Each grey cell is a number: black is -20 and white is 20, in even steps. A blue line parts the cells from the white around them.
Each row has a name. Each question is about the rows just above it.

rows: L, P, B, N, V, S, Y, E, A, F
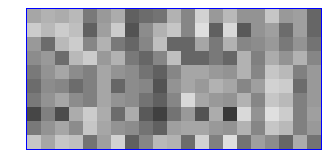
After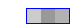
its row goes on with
[-1 -4  1 10 -4 -4 -1 -4  8  0  7  3  8  1]
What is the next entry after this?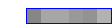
[1]
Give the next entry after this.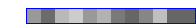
[-1]
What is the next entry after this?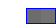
[8]
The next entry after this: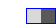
[3]

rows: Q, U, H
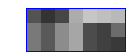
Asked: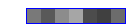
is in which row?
U
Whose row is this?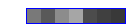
H

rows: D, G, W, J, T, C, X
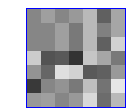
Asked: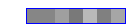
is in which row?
G
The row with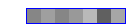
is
D
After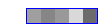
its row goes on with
[9]
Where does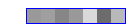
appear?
X

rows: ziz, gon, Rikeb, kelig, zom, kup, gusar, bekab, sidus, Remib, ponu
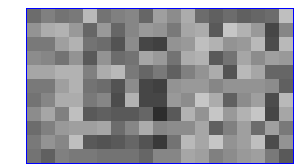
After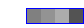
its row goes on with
[ 9  6 -4 -4]
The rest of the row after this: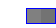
[-1  9 -2  0  1 -4  5  2  7 -3 -5 -3 -5 -4 -3 10]
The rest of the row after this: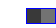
[ 9  6 11  3  5 10 -8  3]
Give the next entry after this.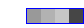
[6]
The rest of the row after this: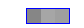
[ 0  2  4  5 -1 -6]
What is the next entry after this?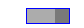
[1]

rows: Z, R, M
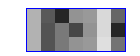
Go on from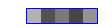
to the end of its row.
[ 14 -14]
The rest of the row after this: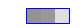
[-2]
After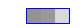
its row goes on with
[-4]
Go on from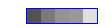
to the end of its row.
[-2]
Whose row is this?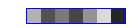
R
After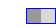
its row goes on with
[-4]

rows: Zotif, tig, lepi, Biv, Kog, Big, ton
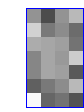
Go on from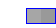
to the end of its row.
[12]
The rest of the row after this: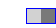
[ 2 -3]
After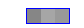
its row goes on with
[12]
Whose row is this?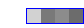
tig
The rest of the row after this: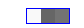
[-7]

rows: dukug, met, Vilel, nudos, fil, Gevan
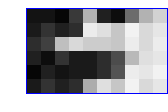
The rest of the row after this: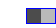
[15 16]
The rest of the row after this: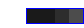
[ 9 15 16]
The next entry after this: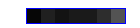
[17]

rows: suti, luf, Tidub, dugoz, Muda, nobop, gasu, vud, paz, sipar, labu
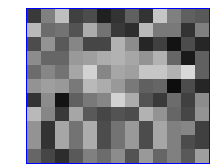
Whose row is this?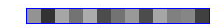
paz
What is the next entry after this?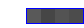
[8]
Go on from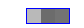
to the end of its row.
[ -7   7  -2 -11 -13   9  -1  -1 -12   0]
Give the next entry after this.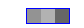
[-16]
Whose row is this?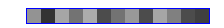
sipar

